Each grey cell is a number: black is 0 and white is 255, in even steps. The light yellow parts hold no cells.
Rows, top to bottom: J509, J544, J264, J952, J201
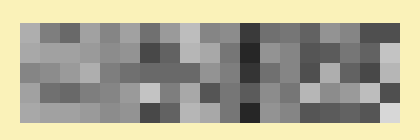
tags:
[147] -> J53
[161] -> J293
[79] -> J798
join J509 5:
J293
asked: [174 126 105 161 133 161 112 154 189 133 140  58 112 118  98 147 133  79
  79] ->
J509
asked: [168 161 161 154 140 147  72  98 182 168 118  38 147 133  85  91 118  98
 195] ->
J544
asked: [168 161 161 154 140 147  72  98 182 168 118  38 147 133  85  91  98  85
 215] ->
J201

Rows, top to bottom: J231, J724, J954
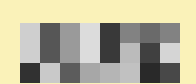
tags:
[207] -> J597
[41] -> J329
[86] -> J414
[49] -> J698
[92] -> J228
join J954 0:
J698
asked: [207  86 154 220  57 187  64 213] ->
J724
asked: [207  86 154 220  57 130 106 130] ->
J231
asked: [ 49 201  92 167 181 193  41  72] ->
J954

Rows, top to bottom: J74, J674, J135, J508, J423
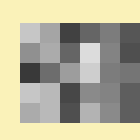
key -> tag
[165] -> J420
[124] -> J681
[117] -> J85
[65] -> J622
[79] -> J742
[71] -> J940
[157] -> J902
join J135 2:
J902
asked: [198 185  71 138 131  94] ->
J508
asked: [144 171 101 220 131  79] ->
J674

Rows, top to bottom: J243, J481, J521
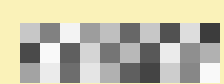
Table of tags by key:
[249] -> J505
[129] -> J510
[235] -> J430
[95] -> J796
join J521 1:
J430
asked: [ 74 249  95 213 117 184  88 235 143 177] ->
J481
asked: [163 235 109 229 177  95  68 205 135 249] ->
J521
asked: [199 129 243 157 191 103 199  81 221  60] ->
J243

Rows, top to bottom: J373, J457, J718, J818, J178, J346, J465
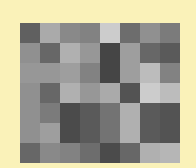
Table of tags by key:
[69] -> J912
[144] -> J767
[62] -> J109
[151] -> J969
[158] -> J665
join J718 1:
J969
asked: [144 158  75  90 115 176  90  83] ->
J346
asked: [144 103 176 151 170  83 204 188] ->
J818

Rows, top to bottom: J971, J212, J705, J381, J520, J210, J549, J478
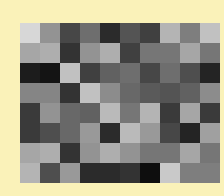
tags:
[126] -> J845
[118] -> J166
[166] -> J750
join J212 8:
J750
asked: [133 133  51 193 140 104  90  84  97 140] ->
J381
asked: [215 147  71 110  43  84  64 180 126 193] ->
J971
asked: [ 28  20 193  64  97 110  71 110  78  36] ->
J705
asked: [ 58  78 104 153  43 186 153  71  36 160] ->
J210

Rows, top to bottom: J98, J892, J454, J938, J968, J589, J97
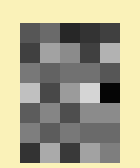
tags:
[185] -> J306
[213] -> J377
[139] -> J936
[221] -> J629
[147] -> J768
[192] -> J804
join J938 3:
J377
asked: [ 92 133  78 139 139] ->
J968

